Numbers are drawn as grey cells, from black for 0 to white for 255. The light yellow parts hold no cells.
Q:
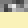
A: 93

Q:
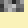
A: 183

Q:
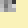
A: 174

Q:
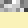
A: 185

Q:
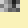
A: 97

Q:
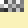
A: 171

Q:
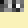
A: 143

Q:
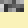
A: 140
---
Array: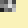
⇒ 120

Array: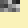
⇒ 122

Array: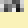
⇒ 238

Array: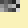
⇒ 86

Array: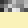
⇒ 220

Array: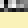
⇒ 57

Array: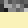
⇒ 97

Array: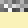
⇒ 83

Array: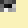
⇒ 239
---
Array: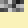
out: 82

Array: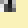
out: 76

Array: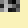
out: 197

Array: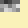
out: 212

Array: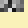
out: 89

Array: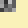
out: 122

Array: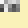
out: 235

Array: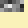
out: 121

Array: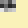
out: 160

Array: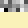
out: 4
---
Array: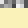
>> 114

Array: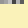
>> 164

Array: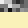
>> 194

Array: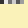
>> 233

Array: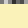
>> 205

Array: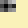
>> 93

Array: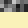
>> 49

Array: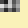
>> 30

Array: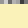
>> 207

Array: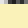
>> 188
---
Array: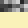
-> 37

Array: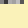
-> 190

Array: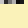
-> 11

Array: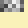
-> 201

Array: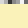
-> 243

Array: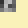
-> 188

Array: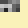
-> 145

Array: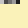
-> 153

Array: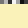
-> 18
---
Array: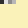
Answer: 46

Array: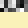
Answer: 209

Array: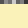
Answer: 82

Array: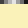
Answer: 65

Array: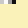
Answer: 201

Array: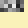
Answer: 166

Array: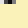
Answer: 228

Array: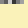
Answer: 134

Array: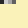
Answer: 39
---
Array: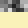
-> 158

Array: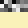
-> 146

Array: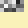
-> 193

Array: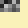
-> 53

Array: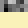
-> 197

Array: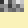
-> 88
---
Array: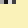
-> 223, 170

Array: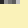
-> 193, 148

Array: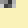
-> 206, 194

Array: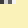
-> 244, 213

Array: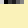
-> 214, 133

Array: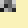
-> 208, 196

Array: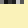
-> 197, 127
